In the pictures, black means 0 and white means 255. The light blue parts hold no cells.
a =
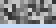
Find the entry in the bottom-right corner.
93
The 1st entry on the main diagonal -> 179
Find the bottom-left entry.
134
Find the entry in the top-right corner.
50
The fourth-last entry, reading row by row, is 211
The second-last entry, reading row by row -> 63
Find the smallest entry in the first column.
106
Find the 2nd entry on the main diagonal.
195
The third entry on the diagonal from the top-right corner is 63

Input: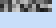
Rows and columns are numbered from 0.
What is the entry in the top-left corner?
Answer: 96
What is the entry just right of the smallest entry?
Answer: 40
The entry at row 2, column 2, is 68
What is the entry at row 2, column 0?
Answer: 84
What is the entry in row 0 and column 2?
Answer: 56
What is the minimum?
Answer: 25
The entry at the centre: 138

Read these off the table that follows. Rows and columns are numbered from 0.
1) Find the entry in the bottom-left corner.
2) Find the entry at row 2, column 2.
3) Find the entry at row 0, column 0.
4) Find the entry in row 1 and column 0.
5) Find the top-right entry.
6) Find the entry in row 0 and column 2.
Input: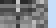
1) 158
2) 73
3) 42
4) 118
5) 133
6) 57

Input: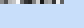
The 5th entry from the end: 153
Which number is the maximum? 249
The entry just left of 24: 209
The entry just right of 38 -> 127
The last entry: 97

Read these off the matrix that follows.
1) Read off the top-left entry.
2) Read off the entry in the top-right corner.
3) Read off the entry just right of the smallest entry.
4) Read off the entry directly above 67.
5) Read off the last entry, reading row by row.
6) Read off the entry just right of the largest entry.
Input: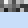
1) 111
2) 215
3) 111
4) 54
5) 67
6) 157

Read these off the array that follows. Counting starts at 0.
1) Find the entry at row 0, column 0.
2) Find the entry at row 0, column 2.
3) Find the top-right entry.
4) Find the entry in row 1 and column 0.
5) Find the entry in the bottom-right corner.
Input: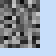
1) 92
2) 52
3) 92
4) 66
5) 24

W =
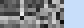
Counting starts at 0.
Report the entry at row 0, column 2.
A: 96
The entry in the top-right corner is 68
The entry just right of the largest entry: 68
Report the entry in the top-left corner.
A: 53
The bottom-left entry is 84
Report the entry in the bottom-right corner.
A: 112
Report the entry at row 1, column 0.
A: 96
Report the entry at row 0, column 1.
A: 84
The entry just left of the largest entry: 53
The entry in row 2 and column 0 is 112
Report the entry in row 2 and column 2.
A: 96
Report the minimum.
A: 10
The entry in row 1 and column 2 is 96
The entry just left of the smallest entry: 154
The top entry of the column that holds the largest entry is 193
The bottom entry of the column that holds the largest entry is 139
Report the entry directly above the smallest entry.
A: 125
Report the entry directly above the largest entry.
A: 206

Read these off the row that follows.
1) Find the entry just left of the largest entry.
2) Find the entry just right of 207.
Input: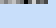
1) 99
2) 83

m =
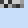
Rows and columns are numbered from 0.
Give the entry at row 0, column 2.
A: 49
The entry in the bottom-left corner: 186
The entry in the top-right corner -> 157
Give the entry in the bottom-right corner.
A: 127

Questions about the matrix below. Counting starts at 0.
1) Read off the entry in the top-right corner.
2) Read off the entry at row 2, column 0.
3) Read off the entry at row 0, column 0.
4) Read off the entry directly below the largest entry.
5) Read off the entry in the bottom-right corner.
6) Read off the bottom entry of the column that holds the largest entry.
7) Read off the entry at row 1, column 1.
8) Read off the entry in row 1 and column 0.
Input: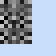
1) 175
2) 130
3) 188
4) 1
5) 40
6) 27
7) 56
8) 71

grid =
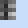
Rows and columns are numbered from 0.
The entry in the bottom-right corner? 132
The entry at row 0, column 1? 65
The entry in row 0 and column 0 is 78
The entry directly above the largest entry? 104
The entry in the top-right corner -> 116
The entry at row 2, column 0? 78
